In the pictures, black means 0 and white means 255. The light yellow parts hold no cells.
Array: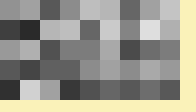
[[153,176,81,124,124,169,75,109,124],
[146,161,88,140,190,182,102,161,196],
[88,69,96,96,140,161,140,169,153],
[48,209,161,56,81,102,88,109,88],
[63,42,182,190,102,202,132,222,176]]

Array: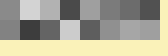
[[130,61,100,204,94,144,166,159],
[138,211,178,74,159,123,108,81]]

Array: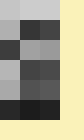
[[40,28,34],
[176,54,68],
[182,68,74],
[169,82,88],
[61,161,154],
[197,204,204]]

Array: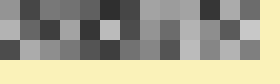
[[179,102,62,163,54,187,76,148,108,179,142,90,200],
[148,70,120,114,96,47,70,163,156,163,54,171,108],
[76,171,142,120,84,62,114,134,84,187,134,179,127]]

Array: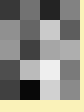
[[56,114,35,130],
[151,64,166,174],
[144,101,202,93],
[64,8,209,138],
[78,187,238,122]]

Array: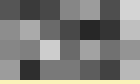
[[85,58,72,134,156,78,212],
[141,170,106,72,39,52,191],
[156,46,121,121,93,66,184],
[134,128,205,106,162,113,148]]

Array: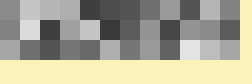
[[131,219,63,159,197,57,91,147,71,147,139,91],
[166,112,84,118,105,174,118,153,99,227,189,166],
[139,197,182,174,63,77,84,112,153,84,182,131]]
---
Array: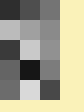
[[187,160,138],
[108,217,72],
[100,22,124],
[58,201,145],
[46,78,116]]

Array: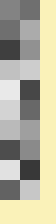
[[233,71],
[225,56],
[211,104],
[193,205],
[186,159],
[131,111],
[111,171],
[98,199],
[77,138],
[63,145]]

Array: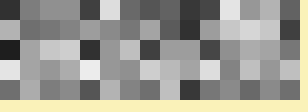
[[228,164,151,172,236,151,144,206,185,164,221,131,191,151,191],
[179,111,119,131,157,138,119,164,91,49,157,199,214,199,64],
[111,172,125,138,85,179,131,111,191,56,119,138,105,138,111],
[49,125,144,144,64,221,105,85,98,56,70,228,151,179,98],
[30,164,199,206,49,151,191,64,157,157,70,144,172,164,119]]

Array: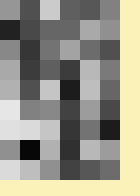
[[230,129,136,66,156,73],
[224,218,197,54,115,28],
[218,190,144,66,87,108],
[177,80,197,28,190,102],
[169,60,95,60,184,122],
[150,80,203,95,87,129],
[144,7,177,48,184,156],
[136,54,115,163,108,80],
[34,73,102,102,169,144]]

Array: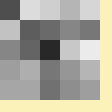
[[194,93,106,134,119],
[166,166,113,142,158],
[158,174,119,150,181],
[134,100,40,200,235],
[78,220,207,181,214]]

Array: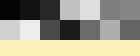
[[209,236,73,26,107,174,99],
[4,18,40,193,222,126,132]]

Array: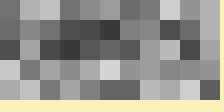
[[200,121,163,140,170,212,148,156,134,140,148],
[170,192,121,163,127,101,101,186,170,206,95],
[113,178,192,113,140,156,107,121,206,148,178],
[107,134,113,79,73,58,127,134,79,107,178],
[79,163,73,58,87,101,87,156,186,73,163]]
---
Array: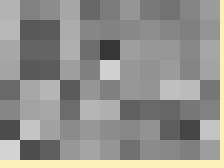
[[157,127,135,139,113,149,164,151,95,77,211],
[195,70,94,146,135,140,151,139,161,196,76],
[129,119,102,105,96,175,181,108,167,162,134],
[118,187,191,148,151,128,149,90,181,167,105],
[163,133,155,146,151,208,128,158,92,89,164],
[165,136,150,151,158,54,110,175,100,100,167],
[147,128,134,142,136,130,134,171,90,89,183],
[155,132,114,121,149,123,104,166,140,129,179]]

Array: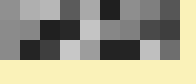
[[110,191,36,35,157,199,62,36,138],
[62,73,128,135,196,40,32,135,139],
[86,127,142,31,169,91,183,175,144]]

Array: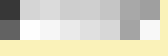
[[248,164,215,224,234,246,254,98],
[159,168,197,207,206,219,213,55]]

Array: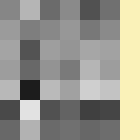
[[109,103,112,106,178,104],
[69,64,99,81,226,73],
[195,207,161,186,28,184],
[157,181,122,147,104,157],
[162,166,149,158,83,164],
[138,120,151,136,126,155],
[112,81,138,107,181,134]]

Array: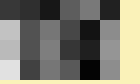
[[141,4,89,118,65,225],
[149,31,54,126,81,186],
[140,19,71,118,82,194],
[33,121,93,23,47,56]]

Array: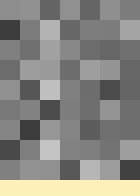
[[65,156,182,87,144,146,128],
[158,115,126,129,196,126,73],
[109,111,92,133,151,61,132],
[110,147,110,125,76,130,120],
[101,75,109,128,191,86,144],
[103,148,158,109,154,157,108],
[112,102,108,136,161,112,128],
[164,124,125,103,179,124,61],
[123,143,101,144,100,145,141]]

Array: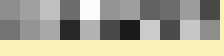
[[141,198,75,203,26,73,178,40,167,148,116],
[72,156,108,98,158,148,252,108,191,160,141]]

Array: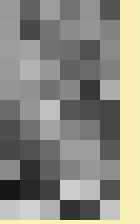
[[195,70,50,176,209,197],
[81,189,205,65,39,21],
[142,152,130,94,48,138],
[88,157,157,106,80,72],
[70,119,134,162,114,78],
[70,76,86,191,150,106],
[173,55,136,114,145,150],
[128,106,98,152,178,153],
[137,81,110,113,162,157],
[131,149,137,117,72,155],
[84,146,115,157,97,153]]
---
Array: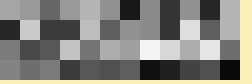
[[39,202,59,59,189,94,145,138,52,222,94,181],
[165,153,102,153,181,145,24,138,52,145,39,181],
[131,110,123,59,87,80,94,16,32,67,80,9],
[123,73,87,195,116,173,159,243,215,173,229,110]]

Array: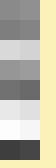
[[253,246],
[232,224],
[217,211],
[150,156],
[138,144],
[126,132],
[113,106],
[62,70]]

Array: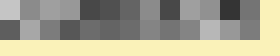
[[94,167,124,87,108,100,108,132,116,132,183,152,124],
[197,139,159,152,72,80,100,139,72,159,145,52,116]]

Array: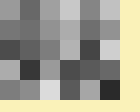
[[125,140,219,90,166,42],
[118,111,146,172,111,146],
[154,104,160,200,133,193],
[76,96,125,179,69,207],
[172,55,154,76,90,104]]

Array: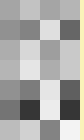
[[181,229,173,201],
[173,215,158,201],
[188,209,131,243],
[165,194,165,181],
[145,131,223,102],
[145,124,229,95],
[116,54,236,54]]

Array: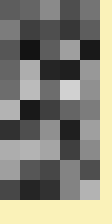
[[109,187,109,209,144],
[173,179,165,63,138],
[101,173,37,31,152],
[93,101,138,78,116],
[159,86,71,131,78],
[49,78,144,31,159],
[124,63,78,55,93],
[71,37,49,131,179],
[179,25,63,101,124],
[86,19,93,159,25]]

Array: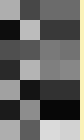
[[13,188,57,57],
[41,180,127,135],
[27,141,7,7],
[174,93,218,210],
[79,86,121,114],
[174,71,107,107],
[161,20,49,49]]

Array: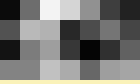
[[82,185,178,40,76,117,69],
[131,131,193,171,103,158,165],
[19,124,158,55,5,48,97],
[11,109,243,213,145,62,34]]
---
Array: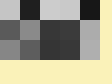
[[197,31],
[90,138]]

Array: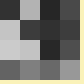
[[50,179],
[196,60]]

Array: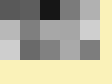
[[89,93],
[184,127]]

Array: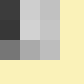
[[60,206],
[55,210]]

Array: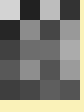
[[211,33],
[38,140]]

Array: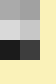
[[170,161],
[217,199]]

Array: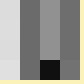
[[220,107],
[221,107]]

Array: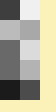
[[62,240],
[187,168]]
